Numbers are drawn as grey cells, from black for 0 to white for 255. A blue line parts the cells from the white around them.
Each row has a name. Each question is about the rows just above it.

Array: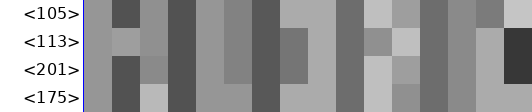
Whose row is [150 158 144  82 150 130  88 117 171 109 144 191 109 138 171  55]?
<113>
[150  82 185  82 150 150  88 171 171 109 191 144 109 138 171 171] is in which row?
<175>
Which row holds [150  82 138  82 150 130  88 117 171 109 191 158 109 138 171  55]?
<201>

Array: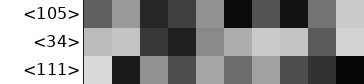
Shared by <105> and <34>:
[203]
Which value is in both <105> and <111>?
[146]

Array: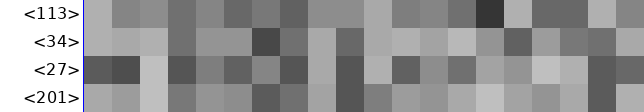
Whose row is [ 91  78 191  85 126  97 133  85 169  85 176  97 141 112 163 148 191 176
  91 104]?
<27>
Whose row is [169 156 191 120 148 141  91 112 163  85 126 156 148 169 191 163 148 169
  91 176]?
<201>
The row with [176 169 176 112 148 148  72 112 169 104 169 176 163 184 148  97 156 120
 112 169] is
<34>
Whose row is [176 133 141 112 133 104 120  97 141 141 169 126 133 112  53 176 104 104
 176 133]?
<113>

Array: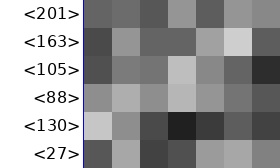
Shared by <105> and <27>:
[80]
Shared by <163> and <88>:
[149]
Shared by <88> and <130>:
[142]

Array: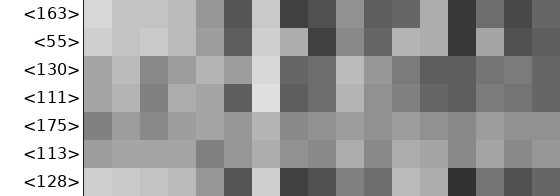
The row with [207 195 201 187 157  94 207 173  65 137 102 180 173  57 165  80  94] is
<55>
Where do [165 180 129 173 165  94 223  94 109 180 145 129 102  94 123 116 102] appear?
<111>
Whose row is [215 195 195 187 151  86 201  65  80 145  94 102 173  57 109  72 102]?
<163>

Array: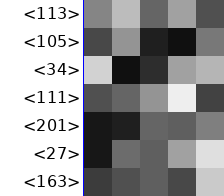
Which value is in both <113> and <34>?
[161]
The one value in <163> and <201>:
[95]
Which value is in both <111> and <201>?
[101]
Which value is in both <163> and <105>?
[72]
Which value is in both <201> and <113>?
[101]
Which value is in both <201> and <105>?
[31]
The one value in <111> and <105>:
[148]

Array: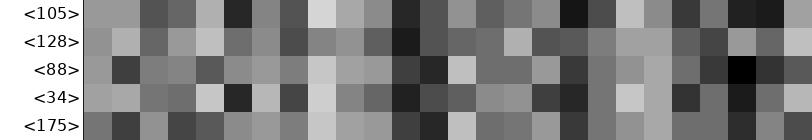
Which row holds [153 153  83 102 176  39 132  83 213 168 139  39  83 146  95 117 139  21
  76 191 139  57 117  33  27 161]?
<105>
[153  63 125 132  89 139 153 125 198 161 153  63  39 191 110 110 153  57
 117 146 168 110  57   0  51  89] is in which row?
<88>
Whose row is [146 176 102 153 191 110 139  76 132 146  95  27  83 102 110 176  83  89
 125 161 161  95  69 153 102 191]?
<128>

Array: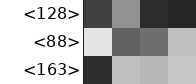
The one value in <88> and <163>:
[191]
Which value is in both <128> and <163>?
[44]

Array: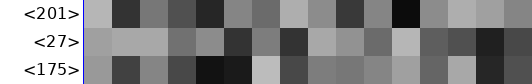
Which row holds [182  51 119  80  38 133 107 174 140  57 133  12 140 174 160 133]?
<201>
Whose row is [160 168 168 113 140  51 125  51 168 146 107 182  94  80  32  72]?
<27>
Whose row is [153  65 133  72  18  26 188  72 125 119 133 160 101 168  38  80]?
<175>

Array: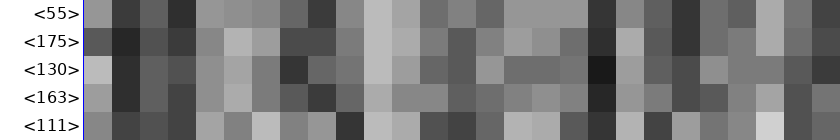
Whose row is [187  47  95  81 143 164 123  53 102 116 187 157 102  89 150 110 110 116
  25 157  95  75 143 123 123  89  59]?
<130>
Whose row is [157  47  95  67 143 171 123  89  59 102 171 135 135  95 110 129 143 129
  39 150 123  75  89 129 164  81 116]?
<163>
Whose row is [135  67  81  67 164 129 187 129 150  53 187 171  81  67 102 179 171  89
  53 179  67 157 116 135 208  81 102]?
<111>
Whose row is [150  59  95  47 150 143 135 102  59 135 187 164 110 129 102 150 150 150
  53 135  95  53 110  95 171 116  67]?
<55>

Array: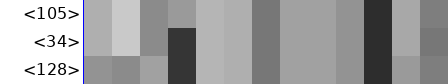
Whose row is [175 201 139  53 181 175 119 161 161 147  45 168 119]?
<34>
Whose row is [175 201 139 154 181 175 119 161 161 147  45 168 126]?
<105>

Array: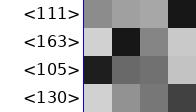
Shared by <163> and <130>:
[209]
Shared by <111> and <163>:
[23]
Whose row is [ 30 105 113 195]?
<105>

